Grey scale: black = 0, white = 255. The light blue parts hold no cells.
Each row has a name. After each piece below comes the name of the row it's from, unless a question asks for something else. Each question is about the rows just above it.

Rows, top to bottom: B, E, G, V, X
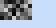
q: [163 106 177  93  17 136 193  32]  E
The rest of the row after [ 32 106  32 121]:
[193]

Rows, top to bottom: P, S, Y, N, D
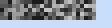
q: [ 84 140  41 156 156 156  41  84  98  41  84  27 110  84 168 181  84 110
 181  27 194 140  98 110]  N
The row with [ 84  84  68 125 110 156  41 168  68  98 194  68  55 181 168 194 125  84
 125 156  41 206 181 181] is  S
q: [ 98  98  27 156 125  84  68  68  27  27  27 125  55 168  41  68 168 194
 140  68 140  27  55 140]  P

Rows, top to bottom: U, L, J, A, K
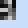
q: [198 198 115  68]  J
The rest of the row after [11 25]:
[131  11]
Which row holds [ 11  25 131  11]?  L
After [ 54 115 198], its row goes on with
[115]

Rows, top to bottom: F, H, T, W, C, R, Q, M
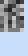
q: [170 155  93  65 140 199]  W
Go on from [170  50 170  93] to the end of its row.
[108]

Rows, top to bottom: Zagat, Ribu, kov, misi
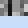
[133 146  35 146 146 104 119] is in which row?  Zagat
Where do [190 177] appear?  misi
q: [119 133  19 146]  kov
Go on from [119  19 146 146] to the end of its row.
[ 91 202]
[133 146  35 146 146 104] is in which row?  Zagat
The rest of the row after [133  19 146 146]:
[133 202]
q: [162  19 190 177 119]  misi

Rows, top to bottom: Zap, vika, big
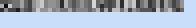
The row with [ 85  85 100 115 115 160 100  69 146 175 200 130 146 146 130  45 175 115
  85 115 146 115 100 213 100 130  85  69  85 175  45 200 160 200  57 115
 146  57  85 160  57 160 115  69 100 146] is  Zap
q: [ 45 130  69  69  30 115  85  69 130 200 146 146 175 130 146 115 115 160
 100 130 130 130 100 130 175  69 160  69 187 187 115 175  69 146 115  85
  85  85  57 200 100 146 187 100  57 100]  big

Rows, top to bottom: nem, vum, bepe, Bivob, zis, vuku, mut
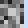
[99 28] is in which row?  nem
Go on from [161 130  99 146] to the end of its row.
[215]
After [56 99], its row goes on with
[ 28 114 114 146]
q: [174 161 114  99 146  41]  vum
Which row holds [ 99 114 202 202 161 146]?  bepe

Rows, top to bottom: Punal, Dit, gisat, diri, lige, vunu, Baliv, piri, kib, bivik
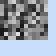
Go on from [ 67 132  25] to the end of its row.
[ 92 132 162 148 148 148  67]
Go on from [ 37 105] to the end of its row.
[105]
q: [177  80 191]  Dit
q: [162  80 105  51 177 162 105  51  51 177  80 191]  Dit
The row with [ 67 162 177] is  gisat
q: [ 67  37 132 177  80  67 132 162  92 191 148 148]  lige
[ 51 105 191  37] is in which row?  diri

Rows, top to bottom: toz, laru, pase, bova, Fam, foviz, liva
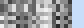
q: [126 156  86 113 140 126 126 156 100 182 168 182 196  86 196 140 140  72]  foviz
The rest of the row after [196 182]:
[210 210  86 196 140 140  56]
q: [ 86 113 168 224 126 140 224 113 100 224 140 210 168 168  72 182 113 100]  laru
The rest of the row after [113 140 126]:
[126 156 100 182 168 182 196  86 196 140 140  72]
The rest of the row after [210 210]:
[ 86 196 140 140  56]

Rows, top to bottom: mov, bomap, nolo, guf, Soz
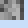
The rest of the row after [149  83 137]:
[162 107  70]
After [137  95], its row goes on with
[178  83]
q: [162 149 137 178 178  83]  guf
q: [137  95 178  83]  Soz
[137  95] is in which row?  Soz
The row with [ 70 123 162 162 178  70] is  nolo

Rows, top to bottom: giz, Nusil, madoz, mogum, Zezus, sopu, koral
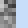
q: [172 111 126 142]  madoz
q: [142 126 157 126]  sopu

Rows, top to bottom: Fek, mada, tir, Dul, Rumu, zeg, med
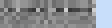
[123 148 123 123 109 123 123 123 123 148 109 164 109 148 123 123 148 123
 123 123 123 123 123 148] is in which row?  zeg
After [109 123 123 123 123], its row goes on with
[148 109 164 109 148 123 123 148 123 123 123 123 123 123 148]

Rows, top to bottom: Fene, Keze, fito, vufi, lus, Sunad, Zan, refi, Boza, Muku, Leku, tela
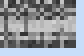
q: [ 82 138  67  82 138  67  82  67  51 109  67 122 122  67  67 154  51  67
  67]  Leku
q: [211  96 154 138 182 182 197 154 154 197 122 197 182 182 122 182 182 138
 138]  Muku
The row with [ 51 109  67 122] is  Leku
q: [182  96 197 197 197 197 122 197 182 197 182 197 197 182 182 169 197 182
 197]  Zan
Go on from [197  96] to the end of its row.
[182 197 182 211 122 197 197 197 197 197 197 197 182 122 197 182 197]
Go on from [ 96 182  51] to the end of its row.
[ 67  82 109 182  82  67  67  96  82  67 109  82 154  82  82  67]

